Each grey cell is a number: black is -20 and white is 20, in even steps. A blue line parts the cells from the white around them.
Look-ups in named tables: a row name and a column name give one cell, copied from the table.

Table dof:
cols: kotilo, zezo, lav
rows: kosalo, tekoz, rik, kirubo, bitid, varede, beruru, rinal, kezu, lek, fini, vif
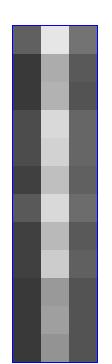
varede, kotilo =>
-10
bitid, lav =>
-4
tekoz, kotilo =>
-11
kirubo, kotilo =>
-8
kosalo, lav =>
-2
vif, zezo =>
3
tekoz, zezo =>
7
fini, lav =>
-7
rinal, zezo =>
9
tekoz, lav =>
-6
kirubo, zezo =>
14
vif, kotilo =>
-11
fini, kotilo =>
-11
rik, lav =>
-7
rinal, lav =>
-6
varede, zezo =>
10
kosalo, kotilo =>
-5
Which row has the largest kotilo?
kosalo

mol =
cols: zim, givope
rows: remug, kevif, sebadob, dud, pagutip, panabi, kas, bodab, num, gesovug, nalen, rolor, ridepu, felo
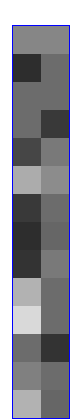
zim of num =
-12
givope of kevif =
-3
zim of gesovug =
8
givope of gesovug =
-3
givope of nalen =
-3
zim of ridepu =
0
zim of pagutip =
-9
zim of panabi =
7
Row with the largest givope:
panabi

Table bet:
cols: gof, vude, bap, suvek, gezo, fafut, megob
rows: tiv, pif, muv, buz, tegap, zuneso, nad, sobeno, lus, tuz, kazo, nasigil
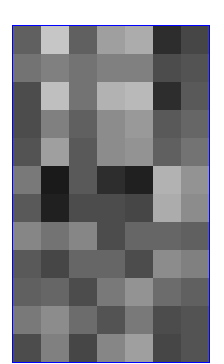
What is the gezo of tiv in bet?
7
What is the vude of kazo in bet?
2
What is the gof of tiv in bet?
-5
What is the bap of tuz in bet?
-8
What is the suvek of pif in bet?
0
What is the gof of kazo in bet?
-1
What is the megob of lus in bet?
0
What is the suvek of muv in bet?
8
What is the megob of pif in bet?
-7
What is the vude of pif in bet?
0
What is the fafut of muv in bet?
-13
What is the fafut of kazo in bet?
-8
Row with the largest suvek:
muv

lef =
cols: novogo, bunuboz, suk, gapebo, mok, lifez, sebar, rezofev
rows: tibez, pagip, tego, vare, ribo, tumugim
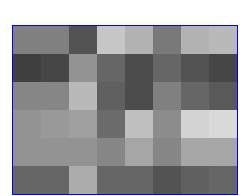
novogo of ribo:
3
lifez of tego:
0
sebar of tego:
-4
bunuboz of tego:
1
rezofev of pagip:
-9
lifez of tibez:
-1
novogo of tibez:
0
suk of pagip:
3
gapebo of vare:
-3
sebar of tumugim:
-5
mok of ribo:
6
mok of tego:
-8
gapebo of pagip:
-4
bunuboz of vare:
4
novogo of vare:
3
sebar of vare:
13
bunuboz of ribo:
3
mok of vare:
10
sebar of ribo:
6
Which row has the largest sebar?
vare

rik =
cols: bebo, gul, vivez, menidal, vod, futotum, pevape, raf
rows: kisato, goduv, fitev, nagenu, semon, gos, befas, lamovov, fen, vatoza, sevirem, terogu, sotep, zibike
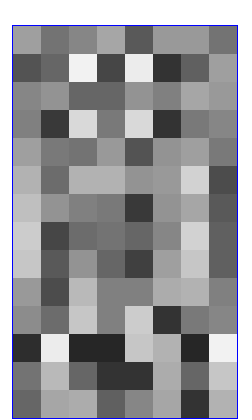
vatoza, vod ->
0
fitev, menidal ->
-4
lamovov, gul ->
-9
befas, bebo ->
10
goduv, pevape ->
-5
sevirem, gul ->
-3
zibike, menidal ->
-5

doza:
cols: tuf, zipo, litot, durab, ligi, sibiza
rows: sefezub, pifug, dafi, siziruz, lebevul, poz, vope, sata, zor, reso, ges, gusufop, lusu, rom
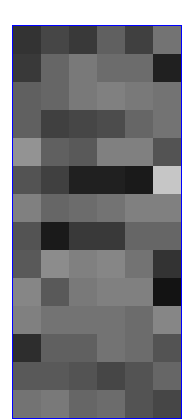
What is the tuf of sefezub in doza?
-12
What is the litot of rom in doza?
-4
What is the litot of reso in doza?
-1
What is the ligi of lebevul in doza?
0
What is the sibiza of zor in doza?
-12
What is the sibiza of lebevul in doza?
-7
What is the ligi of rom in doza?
-7
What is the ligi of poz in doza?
-16
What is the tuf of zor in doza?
-6
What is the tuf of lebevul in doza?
3
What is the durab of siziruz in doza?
-8
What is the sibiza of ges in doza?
1

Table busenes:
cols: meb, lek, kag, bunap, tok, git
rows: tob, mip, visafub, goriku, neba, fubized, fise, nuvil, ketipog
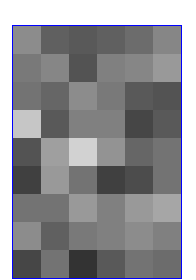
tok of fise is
4
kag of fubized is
-2
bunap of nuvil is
0
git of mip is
4
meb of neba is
-7
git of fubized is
-2

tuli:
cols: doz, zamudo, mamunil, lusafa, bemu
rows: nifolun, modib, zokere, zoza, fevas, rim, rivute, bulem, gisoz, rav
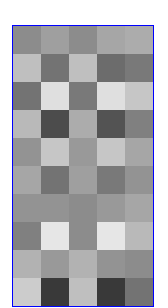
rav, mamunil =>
10
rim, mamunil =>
5
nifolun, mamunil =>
2
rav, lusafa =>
-11
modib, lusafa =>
-3
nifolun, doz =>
2
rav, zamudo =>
-11
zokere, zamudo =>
15
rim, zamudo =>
-2
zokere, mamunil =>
-1
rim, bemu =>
3
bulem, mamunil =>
2
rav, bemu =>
-2
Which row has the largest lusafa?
bulem

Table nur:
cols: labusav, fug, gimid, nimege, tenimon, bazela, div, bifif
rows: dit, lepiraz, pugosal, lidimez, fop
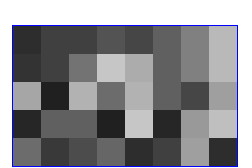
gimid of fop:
-8
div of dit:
0
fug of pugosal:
-15
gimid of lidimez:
-5
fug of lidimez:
-5
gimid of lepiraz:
-2
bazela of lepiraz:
-5
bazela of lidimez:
-14
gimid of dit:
-10
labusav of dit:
-13
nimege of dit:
-7
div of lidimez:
4
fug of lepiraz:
-10
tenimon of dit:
-9
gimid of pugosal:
8
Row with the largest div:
fop

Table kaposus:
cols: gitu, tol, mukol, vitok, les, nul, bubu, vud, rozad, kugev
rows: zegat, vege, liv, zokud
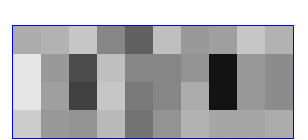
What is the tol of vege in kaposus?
4
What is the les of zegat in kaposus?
-5
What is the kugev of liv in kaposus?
2
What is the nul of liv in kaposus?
1
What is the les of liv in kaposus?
-1
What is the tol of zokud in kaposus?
4
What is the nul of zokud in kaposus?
3
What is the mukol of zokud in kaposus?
3
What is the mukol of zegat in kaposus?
11
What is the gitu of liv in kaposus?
16
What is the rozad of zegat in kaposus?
11
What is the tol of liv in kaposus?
5
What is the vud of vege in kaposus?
-17

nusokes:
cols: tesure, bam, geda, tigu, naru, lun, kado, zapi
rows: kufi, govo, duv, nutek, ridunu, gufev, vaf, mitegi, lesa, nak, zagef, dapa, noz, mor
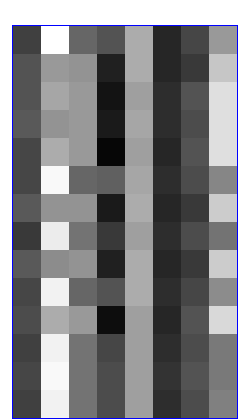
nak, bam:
18
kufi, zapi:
4
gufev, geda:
-4
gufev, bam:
19
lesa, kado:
-11
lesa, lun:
-14
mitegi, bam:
17
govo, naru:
7
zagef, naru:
5
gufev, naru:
6
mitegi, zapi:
-2
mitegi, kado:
-8
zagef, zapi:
14
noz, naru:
5

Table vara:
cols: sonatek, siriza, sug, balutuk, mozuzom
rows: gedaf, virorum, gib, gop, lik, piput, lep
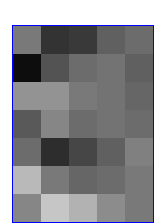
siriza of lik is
-13
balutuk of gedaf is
-5
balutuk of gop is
-2
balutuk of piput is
-3
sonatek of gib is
3
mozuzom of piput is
-1

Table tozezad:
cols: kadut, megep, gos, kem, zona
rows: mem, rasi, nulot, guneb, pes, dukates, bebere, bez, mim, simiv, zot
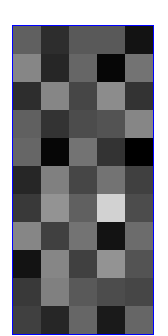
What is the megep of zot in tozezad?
-14
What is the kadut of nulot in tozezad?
-13
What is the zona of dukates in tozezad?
-10
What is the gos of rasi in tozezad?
-4
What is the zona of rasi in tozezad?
-2
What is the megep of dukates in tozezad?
0
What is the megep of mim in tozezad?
1
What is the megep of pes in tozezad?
-19
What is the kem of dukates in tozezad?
-2
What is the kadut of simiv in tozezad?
-11
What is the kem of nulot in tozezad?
2
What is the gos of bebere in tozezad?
-5
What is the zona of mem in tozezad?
-17
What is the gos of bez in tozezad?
-2
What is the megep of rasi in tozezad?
-14
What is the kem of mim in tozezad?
3
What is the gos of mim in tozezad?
-10
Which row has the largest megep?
bebere

